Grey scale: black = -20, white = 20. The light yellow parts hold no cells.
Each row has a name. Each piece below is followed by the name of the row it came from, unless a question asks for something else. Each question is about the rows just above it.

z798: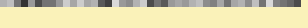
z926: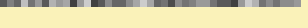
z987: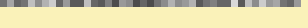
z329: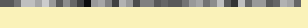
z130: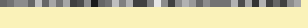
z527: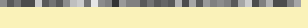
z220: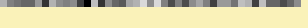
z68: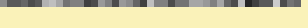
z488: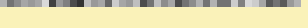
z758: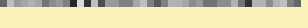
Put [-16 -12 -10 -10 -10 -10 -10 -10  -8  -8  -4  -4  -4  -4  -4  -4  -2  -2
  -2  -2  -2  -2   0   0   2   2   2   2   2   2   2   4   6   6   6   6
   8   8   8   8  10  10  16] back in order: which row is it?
z130
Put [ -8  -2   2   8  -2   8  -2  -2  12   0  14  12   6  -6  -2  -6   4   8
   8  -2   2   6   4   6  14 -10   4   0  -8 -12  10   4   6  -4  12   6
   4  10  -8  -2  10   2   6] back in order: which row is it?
z488

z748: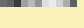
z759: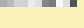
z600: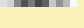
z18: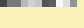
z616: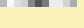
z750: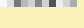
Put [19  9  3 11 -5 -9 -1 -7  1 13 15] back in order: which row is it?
z600
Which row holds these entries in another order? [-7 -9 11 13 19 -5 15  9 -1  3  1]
z600
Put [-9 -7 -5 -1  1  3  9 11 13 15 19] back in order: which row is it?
z600
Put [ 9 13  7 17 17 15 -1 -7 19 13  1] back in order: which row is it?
z616
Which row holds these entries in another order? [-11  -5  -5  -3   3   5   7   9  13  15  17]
z748
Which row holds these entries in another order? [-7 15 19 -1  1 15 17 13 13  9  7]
z759

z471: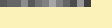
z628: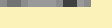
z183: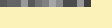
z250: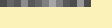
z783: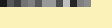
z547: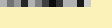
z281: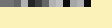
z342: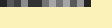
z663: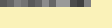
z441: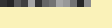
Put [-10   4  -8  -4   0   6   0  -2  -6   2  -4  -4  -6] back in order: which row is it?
z471
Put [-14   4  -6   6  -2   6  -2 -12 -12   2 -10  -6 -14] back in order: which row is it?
z342

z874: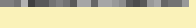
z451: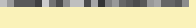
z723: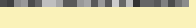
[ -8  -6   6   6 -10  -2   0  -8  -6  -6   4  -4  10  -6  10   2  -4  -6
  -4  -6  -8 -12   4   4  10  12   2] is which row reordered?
z451
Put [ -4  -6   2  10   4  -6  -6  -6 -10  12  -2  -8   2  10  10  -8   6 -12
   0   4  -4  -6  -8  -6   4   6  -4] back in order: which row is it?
z451
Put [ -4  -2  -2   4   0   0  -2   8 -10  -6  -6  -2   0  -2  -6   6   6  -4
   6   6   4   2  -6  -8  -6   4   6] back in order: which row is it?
z874
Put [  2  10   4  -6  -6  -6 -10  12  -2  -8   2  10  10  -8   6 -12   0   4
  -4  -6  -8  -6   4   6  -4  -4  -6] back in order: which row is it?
z451
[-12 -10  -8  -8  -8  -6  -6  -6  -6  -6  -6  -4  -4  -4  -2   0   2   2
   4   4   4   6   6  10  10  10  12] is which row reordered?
z451

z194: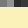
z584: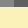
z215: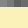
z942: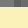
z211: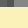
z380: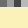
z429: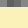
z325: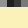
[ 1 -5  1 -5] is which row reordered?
z584
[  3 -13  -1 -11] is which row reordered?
z194
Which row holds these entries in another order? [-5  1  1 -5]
z584
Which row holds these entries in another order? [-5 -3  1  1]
z429
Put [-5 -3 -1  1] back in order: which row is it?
z215
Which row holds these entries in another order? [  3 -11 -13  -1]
z194

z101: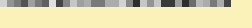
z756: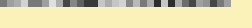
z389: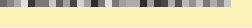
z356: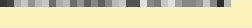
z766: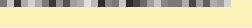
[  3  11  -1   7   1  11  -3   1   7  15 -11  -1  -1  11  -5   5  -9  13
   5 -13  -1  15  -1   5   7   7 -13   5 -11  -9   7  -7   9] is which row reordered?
z389
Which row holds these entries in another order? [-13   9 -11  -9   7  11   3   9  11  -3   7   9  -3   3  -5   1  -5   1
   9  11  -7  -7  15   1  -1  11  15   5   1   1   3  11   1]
z356
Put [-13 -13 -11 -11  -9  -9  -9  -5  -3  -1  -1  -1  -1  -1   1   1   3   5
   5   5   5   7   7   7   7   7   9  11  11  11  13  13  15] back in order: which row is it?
z756
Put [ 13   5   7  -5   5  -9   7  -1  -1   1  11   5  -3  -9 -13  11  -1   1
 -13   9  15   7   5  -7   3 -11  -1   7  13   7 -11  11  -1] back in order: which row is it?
z766
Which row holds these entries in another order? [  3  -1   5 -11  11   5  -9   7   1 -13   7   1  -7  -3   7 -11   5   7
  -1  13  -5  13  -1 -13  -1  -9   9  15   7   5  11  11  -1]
z766
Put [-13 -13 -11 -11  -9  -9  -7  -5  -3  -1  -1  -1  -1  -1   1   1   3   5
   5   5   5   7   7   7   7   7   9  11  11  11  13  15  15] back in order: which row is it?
z389
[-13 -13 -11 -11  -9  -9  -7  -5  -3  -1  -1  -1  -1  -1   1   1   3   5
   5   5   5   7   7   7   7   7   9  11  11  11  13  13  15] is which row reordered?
z766

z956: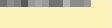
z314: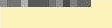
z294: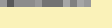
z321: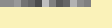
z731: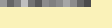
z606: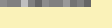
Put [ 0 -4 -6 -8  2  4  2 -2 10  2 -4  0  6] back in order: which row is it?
z731
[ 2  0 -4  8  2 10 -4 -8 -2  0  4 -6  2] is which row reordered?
z321
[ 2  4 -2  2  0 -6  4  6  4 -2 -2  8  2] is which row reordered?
z956

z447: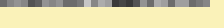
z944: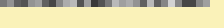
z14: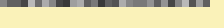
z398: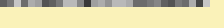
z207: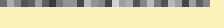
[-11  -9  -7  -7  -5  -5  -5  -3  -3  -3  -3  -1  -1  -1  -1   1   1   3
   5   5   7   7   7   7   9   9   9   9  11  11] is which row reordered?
z398
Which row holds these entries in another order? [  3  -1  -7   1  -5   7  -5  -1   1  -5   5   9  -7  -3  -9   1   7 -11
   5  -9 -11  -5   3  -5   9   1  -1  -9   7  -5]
z14
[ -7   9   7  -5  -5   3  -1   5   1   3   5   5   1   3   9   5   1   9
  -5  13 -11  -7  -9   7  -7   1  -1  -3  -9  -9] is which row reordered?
z207

